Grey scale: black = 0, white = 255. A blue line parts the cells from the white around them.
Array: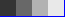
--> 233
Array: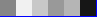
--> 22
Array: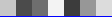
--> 220
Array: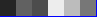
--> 119
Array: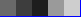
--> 206
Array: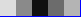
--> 180
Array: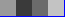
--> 195
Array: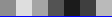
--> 186
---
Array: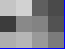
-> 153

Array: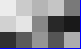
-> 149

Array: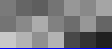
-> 144

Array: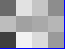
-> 218

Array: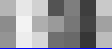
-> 215

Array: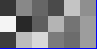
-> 216

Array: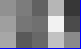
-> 104

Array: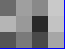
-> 73
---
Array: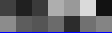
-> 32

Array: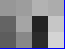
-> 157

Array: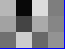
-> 8

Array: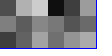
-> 177

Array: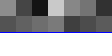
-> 69

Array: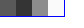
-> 52

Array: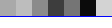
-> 189
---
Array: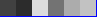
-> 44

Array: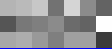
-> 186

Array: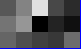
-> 131

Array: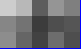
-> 184

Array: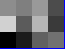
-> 127

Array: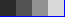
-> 83
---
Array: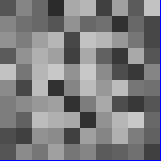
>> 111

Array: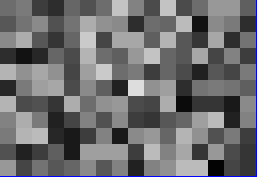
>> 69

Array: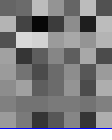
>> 53

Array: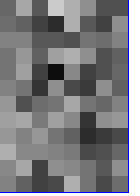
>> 72

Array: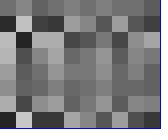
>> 79
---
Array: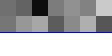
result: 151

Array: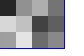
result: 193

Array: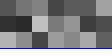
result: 42

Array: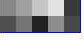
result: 117

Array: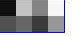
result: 102

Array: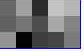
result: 117

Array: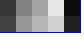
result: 150

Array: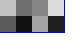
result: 17
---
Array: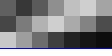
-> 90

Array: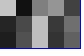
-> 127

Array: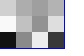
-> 159

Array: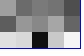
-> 122

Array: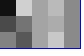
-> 164

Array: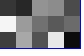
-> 147
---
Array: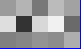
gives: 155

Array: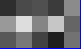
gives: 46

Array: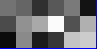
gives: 115

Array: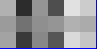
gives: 177

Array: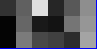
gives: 50

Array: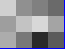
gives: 208
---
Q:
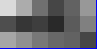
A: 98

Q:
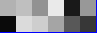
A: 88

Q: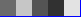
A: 49

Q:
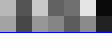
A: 139

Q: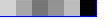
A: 189

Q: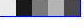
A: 180

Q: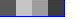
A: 157

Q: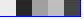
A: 190

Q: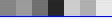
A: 175

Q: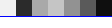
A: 90
